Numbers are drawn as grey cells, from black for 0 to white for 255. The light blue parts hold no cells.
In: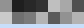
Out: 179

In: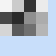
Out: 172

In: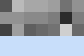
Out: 125

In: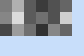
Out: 207

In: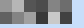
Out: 65

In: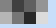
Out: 219
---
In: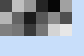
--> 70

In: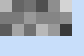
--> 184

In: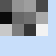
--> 82

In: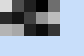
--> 220

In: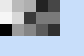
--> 234

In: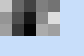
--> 200
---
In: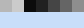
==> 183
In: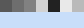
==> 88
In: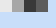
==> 233
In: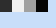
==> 45
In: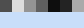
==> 78
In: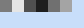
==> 123
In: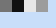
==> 116
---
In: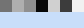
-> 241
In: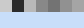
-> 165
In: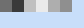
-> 143
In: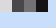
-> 20
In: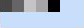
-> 1
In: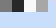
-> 167
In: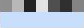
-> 131
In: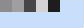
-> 29
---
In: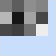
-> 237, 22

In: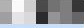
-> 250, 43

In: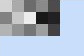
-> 236, 24

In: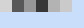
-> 212, 55

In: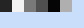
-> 242, 5

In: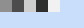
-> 241, 46
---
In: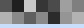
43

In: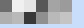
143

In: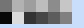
70

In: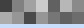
118

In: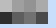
94

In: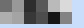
77

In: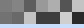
62
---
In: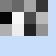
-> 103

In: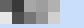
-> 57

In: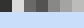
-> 219

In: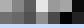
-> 133

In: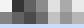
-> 53

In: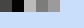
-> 4

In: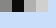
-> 12

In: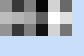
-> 56

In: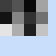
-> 83

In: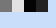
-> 226
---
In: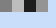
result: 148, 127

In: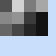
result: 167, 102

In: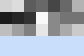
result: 179, 190

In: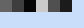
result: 27, 100

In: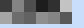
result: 195, 165

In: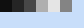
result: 132, 15

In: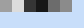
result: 139, 159
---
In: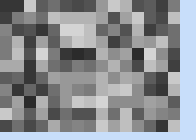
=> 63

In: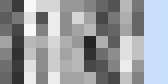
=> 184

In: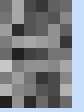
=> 96

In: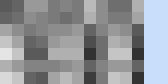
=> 110

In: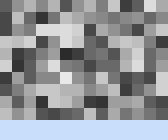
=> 220
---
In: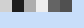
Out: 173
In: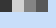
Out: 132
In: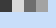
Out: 110
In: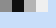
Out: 180
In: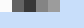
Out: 56
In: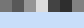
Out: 149
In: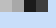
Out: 27
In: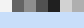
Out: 142
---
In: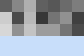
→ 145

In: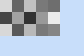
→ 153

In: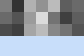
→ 63

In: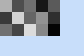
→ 146

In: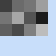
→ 84

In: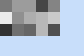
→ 184

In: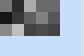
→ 128
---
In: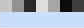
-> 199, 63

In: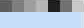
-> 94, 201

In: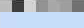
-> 189, 114

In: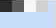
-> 42, 208

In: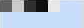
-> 96, 232

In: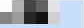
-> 251, 207

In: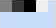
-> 129, 238

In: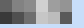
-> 98, 89

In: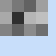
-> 149, 110

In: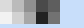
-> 219, 114
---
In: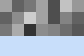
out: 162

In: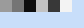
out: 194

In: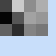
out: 174

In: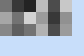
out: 188

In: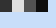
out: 14

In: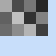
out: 38

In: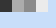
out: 235

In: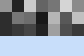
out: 100

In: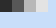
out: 227

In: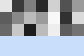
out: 40
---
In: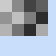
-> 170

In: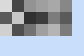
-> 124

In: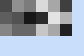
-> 33

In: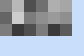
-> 91

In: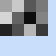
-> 57

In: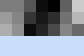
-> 105

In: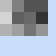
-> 149
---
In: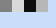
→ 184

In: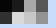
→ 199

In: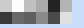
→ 224

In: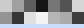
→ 224

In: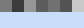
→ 150

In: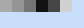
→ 169

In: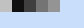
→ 148

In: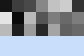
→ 205

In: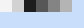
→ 210
